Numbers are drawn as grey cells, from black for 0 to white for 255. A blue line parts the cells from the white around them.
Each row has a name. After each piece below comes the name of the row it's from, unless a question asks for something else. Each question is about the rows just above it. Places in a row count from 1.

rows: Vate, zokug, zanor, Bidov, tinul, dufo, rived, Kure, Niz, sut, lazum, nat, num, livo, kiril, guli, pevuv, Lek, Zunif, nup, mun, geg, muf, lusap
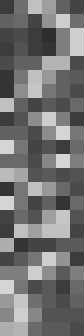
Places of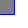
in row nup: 1 2 6
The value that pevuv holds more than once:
[192]

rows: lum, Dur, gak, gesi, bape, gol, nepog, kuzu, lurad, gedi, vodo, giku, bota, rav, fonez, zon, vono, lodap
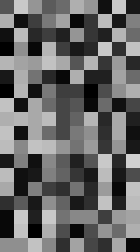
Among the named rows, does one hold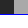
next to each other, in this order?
yes
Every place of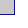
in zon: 2 4
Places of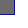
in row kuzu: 4 8
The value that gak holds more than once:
[32]
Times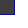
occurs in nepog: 2
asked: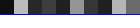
gak

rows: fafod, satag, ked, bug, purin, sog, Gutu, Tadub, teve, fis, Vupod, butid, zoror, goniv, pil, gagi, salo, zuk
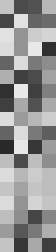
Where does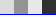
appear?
bug
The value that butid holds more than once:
[189]
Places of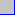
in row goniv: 1 3
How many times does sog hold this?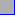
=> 1
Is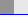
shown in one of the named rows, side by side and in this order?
yes

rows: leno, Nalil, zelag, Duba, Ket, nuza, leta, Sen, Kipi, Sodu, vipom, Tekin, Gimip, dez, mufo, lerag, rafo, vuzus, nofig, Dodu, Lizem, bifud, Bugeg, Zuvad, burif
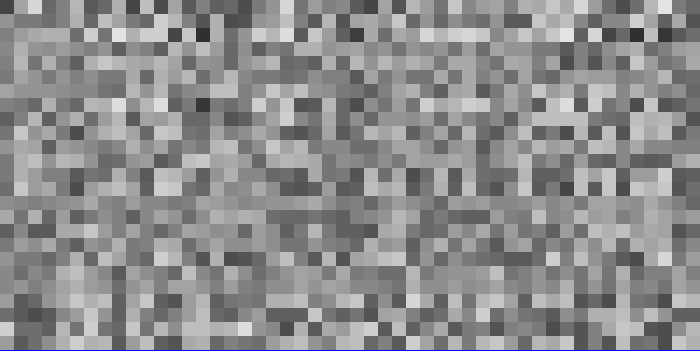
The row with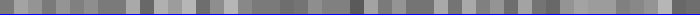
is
nuza
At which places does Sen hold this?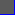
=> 23 39 42
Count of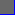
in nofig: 7
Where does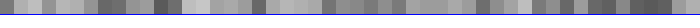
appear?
Tekin
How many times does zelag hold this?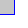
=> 5
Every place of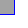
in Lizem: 5 11 13 14 22 24 36 45 49
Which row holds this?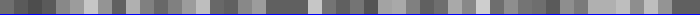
Bugeg

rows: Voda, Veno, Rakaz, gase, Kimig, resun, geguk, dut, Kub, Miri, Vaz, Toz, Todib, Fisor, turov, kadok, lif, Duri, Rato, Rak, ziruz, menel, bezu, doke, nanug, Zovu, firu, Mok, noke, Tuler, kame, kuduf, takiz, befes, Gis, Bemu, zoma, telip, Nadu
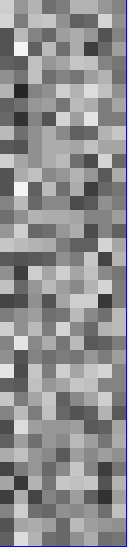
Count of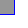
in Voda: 2
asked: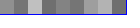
resun

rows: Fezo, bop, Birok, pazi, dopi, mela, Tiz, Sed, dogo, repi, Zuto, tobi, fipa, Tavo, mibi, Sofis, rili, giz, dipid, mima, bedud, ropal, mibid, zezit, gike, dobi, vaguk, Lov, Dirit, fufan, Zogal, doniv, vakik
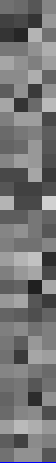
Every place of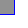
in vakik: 2 3
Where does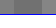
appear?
giz

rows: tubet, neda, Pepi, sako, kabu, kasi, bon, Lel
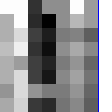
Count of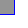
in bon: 3
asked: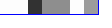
tubet
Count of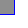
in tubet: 2

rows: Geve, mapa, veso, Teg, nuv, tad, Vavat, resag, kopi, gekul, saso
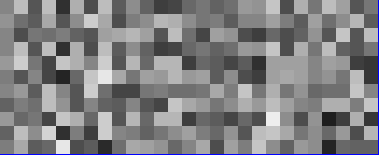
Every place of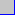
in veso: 25
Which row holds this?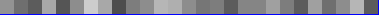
mapa
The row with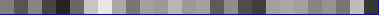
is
tad

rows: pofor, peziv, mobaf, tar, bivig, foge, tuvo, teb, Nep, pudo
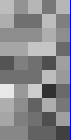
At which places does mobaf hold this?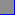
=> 1 2 3 5
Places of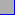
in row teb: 1 4
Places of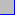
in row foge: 4

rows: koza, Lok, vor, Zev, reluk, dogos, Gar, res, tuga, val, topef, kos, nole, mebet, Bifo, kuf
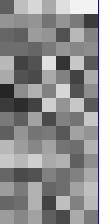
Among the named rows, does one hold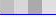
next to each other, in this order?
yes
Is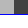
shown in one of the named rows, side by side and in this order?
yes
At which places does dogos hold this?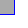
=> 1 4 7
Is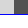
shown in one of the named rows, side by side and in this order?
yes
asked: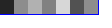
Gar
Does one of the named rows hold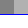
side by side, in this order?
no
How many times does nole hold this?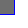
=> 1

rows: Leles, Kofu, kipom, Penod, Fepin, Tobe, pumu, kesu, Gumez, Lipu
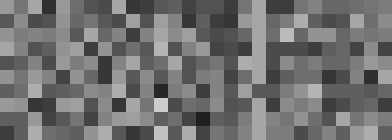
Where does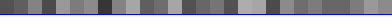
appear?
Fepin
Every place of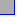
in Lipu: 3 8 14 27
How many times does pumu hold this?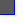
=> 5
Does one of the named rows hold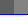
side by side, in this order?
yes
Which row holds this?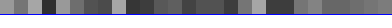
Leles
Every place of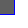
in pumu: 1 5 24 25 26
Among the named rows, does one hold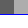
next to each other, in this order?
yes

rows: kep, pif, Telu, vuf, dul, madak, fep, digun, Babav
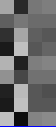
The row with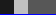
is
digun
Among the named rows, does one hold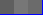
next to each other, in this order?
yes
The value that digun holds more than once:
[87]

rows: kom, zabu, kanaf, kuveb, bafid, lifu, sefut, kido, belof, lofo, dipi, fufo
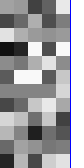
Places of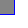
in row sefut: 1 2 3 4
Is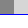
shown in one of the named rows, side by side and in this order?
yes
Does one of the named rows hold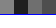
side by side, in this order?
no
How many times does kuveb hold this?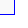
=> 2
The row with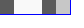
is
lifu
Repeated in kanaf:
[154]

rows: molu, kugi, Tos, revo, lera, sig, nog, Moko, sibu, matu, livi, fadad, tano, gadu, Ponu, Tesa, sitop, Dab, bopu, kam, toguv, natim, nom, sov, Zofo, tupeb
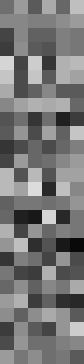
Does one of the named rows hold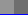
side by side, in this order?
yes
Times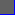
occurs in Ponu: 1

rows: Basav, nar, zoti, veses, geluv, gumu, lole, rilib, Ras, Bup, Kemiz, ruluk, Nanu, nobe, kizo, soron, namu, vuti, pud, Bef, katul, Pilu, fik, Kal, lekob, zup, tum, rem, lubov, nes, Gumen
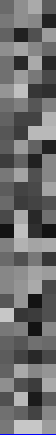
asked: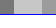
Gumen
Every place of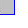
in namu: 2
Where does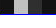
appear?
namu
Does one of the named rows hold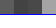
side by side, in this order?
yes
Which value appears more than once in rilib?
[128]
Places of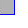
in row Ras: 4
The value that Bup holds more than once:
[185]

